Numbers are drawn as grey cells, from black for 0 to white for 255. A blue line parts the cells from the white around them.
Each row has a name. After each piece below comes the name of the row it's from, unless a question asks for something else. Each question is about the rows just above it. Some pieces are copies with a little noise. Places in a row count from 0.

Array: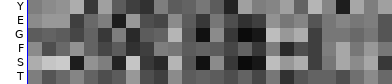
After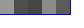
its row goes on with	[ 56 119  78  49  63 146 119 133  85 119 133 119 126  85]
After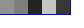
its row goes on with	[ 41 181  85  17 139  56  11  23 189 152 173  63 119 167 139 167  56]
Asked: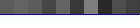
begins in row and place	F, 11
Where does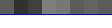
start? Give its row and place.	F, 6
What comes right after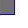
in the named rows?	[139]
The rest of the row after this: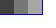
[139 167  56]
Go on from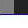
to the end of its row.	[197  56  41 181  85  17 139  56  11  23 189 152 173  63 119 167 139 167
  56]

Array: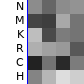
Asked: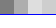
H
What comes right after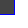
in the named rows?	[62]
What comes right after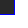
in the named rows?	[124]
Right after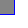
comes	[182]

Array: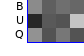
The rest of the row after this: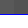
[196]
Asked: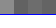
B
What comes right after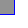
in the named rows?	[83]
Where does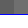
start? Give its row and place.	B, 1
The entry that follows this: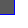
[83]

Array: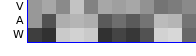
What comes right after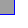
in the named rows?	[167]
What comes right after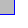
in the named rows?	[181]
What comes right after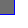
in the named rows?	[90]

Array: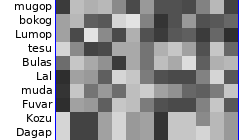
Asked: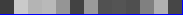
mugop
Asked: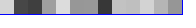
Dagap
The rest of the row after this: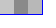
[153]
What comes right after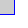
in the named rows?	[161]
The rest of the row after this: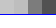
[ 74  74 130 198  88]
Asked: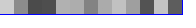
tesu

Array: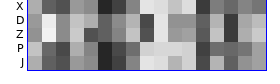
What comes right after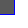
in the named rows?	[195]
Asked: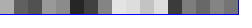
X
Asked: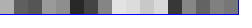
X
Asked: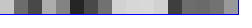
P

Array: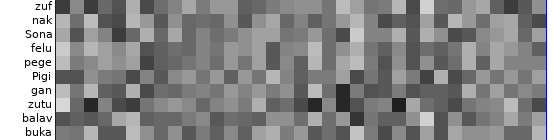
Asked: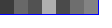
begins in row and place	zuf, 2
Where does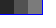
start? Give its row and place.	zutu, 20
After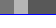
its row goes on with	[188 144 104 144  88 123  96 137  96 160 175 123 152  88 110  82 195 123
  74 137  82 160  82 167 144 144 152 104 104 182]
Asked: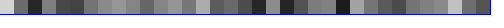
zutu
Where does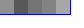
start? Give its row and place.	balav, 28
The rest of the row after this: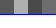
[104 123 131 117 152 131 152 123 144  88 188 110  39 123  82  88 123  82
  96  96  88 175 117 160 117 137 123]

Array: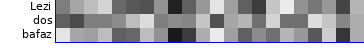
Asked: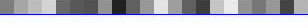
Lezi
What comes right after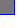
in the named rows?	[152]

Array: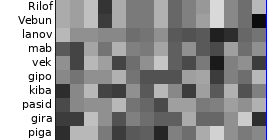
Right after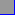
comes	[217]
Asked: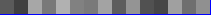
mab
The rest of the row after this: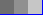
[ 95  74 122  26 128 144  60]
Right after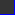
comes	[171]
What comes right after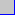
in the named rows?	[95]
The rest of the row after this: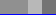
[103  74 159 159 122 128 159 144 177]
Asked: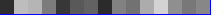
piga

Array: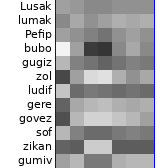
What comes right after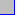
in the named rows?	[175]
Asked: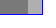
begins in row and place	gumiv, 2
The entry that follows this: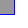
[137]

